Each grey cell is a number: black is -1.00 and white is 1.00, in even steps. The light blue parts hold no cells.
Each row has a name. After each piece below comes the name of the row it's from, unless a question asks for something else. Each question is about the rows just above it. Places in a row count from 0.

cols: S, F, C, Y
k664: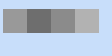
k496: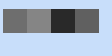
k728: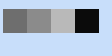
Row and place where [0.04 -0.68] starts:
k496, 1
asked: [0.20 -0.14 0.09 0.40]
k664
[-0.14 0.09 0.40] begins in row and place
k664, 1
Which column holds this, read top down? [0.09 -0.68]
C
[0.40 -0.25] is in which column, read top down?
Y

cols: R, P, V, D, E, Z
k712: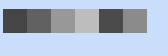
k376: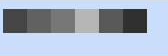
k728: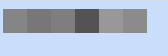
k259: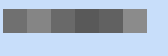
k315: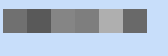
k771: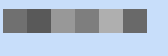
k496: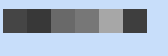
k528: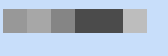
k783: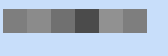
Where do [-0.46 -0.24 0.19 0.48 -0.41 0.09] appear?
k712
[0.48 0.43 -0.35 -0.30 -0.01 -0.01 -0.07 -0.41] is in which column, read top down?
D

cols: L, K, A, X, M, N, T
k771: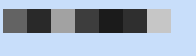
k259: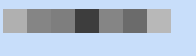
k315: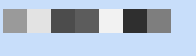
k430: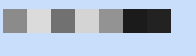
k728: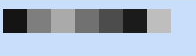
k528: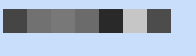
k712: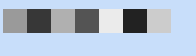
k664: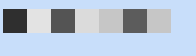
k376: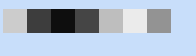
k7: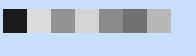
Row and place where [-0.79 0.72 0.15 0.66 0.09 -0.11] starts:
k7, 0
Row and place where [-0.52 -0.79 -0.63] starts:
k771, 3

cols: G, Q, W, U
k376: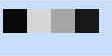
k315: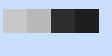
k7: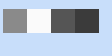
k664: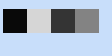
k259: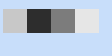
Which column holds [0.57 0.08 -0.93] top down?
G
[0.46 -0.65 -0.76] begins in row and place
k315, 1
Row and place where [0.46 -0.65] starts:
k315, 1
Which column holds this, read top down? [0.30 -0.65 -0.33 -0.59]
W
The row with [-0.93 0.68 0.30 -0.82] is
k376
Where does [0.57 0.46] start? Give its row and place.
k315, 0

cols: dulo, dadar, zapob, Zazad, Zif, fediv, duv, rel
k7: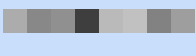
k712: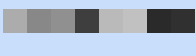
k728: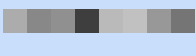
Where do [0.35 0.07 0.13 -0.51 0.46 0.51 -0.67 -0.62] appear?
k712

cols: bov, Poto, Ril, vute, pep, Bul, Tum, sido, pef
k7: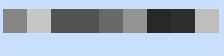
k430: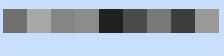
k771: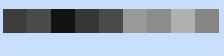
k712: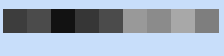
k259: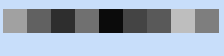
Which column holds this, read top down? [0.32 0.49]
sido
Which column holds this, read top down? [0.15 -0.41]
Bul
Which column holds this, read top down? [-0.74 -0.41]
pep
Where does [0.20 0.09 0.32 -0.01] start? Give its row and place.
k712, 5
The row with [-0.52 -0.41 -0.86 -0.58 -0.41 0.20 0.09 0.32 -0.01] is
k712
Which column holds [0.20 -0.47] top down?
Bul

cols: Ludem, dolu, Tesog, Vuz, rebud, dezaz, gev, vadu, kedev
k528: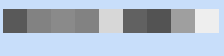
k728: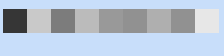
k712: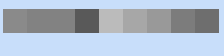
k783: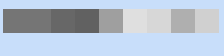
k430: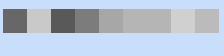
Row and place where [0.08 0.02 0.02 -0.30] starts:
k712, 0
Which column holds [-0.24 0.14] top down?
dezaz
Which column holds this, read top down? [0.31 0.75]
dezaz
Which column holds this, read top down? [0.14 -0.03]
vadu
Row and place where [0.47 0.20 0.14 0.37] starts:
k728, 3
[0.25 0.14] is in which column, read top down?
vadu

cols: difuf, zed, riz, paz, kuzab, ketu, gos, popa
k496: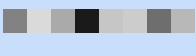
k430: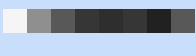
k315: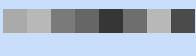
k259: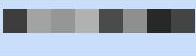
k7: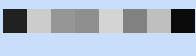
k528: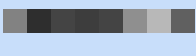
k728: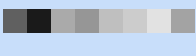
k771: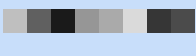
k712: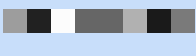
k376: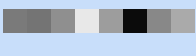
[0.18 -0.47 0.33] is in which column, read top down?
riz
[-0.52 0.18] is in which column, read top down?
paz
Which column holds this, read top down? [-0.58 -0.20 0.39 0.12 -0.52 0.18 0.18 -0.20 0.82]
paz
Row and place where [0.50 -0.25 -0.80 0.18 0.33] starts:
k771, 0
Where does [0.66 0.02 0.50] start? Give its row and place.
k7, 4

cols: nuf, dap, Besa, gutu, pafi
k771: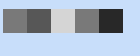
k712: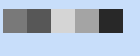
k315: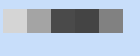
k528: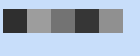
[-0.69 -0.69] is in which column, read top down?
pafi
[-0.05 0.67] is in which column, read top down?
nuf

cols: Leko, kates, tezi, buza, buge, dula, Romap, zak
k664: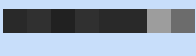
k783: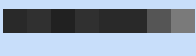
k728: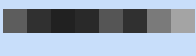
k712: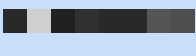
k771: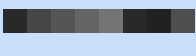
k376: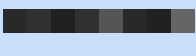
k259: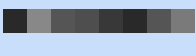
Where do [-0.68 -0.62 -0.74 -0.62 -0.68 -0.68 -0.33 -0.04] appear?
k783
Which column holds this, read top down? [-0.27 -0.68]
Leko
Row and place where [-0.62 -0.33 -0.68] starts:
k376, 3
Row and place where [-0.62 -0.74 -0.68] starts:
k728, 1
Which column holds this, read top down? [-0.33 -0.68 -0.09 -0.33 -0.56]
buge
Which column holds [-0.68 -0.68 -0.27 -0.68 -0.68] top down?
Leko

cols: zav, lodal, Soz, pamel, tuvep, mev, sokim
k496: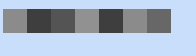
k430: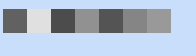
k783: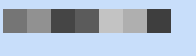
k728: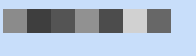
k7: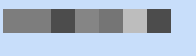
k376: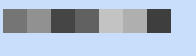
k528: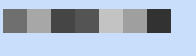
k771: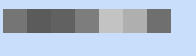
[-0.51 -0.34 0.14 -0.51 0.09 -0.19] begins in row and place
k496, 1
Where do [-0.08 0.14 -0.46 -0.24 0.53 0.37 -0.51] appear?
k376

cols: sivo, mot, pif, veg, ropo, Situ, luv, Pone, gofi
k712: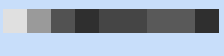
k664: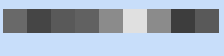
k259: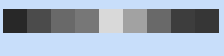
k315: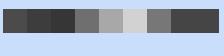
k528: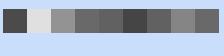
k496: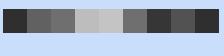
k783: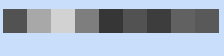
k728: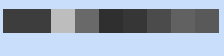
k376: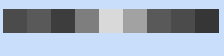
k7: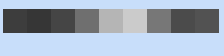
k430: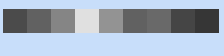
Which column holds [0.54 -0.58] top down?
ropo
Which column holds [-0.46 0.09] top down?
ropo
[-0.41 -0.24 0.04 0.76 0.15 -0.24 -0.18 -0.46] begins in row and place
k430, 0
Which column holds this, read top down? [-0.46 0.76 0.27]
Situ
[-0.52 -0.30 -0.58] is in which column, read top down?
mot
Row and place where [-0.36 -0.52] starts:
k783, 5

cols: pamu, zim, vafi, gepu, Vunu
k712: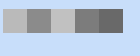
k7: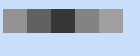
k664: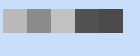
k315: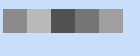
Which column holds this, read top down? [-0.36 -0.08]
gepu
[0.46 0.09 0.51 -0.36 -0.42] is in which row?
k664
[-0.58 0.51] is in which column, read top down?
vafi

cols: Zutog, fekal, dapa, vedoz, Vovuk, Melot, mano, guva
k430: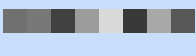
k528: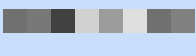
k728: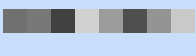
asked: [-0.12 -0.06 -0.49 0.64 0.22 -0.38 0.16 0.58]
k728
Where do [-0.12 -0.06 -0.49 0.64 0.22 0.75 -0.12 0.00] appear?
k528

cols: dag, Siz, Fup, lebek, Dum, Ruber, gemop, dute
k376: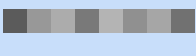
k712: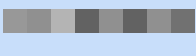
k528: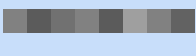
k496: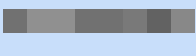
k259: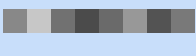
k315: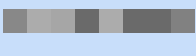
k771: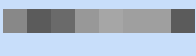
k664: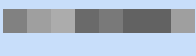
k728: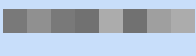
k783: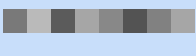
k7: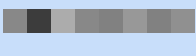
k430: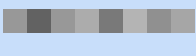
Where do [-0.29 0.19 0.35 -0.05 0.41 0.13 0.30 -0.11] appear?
k376
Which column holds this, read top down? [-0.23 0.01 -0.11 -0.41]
lebek
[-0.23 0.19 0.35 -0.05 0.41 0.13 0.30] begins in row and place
k430, 1
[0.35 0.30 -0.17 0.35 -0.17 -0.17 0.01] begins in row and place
k315, 1
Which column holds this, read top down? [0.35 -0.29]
Siz

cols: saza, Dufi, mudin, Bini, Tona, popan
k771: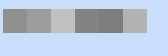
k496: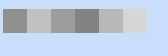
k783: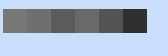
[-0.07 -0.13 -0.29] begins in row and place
k783, 0
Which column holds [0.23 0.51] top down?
Dufi
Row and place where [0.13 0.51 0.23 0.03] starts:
k496, 0
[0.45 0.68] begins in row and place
k496, 4

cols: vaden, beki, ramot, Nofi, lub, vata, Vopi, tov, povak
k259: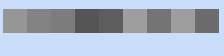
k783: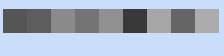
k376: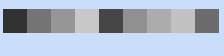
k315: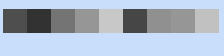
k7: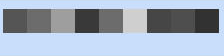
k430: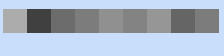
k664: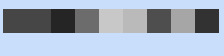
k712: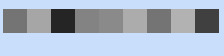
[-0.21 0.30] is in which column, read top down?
tov
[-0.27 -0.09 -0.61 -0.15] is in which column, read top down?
beki
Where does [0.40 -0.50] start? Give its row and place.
k712, 7
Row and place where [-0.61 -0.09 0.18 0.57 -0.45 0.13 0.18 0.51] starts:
k315, 1
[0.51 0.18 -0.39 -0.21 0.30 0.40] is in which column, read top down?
tov

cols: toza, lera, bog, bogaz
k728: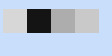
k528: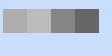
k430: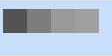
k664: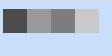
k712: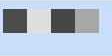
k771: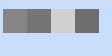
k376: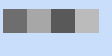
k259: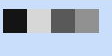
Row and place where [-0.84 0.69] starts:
k259, 0
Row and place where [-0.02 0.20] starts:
k430, 1

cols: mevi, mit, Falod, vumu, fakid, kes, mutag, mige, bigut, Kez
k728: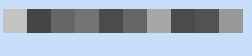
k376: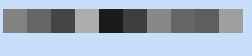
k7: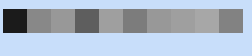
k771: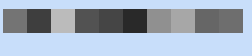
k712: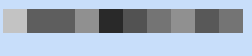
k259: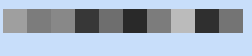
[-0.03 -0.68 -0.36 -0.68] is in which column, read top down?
kes
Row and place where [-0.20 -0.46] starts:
k376, 1

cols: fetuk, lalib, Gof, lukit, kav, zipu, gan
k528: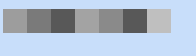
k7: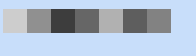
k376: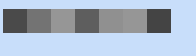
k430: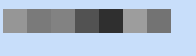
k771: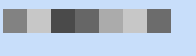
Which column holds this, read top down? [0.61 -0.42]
fetuk
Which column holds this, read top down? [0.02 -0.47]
gan

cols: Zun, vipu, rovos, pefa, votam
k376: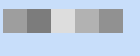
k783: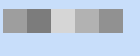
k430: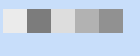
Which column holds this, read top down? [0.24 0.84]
Zun
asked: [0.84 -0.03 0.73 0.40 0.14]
k430
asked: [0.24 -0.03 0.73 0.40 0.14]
k376
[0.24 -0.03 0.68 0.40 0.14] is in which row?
k783
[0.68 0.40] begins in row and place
k783, 2

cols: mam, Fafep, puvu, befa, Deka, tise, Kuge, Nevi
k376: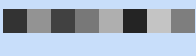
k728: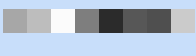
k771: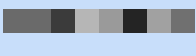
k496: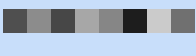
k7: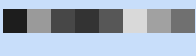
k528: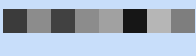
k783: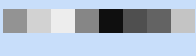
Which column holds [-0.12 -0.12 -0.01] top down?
Nevi
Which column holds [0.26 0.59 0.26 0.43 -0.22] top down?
Kuge

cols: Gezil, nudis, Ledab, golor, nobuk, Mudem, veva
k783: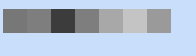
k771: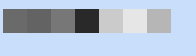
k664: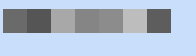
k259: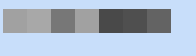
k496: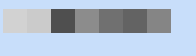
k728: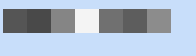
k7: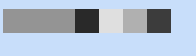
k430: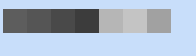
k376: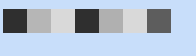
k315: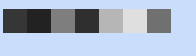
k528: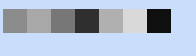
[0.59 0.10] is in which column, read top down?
nobuk
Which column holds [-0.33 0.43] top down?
nudis
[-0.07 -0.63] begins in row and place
k528, 2
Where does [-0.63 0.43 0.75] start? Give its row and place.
k315, 3
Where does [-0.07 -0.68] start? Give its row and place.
k771, 2

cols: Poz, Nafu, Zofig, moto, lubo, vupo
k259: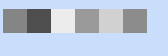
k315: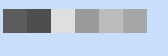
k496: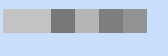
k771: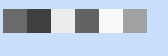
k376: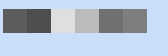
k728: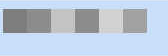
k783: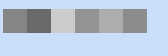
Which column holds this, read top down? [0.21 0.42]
moto
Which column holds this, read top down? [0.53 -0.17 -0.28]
Poz
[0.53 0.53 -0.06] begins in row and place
k496, 0
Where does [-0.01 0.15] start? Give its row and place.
k496, 4

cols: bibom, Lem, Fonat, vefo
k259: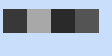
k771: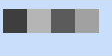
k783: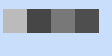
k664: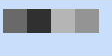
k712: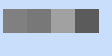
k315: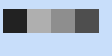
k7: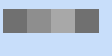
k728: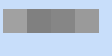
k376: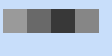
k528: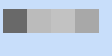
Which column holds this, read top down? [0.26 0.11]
Fonat
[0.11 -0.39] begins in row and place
k315, 2
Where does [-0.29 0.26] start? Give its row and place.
k771, 2
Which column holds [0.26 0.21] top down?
bibom

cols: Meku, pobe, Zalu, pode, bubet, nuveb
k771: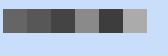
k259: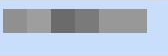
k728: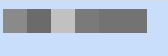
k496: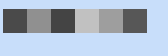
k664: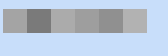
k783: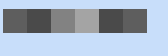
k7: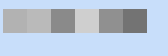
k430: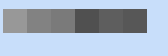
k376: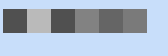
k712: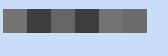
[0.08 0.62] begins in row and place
k7, 2
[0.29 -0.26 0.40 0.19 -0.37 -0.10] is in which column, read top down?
Meku
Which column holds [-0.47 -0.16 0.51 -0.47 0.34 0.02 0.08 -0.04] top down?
Zalu
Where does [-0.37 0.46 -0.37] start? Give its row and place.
k376, 0
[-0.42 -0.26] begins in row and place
k783, 4
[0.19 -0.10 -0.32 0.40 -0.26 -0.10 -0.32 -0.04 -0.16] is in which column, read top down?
nuveb
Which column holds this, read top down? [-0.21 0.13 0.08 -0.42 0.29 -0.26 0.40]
Meku

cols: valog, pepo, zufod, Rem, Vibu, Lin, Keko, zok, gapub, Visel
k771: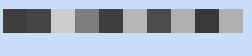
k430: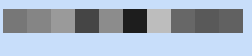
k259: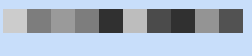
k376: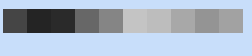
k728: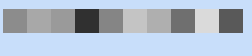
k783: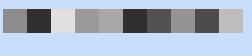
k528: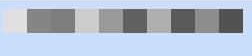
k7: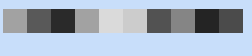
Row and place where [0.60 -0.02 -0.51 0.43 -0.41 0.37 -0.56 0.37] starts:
k771, 2
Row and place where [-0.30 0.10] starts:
k528, 7
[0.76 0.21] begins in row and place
k783, 2
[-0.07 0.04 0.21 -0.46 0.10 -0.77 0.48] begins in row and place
k430, 0
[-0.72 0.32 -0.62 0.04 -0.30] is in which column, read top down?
pepo
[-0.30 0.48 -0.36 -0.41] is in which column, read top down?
Visel
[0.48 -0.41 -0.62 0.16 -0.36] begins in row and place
k259, 5

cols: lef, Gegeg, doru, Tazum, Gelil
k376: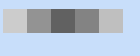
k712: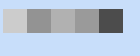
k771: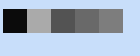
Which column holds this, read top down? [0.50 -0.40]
Gelil
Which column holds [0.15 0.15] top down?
Gegeg

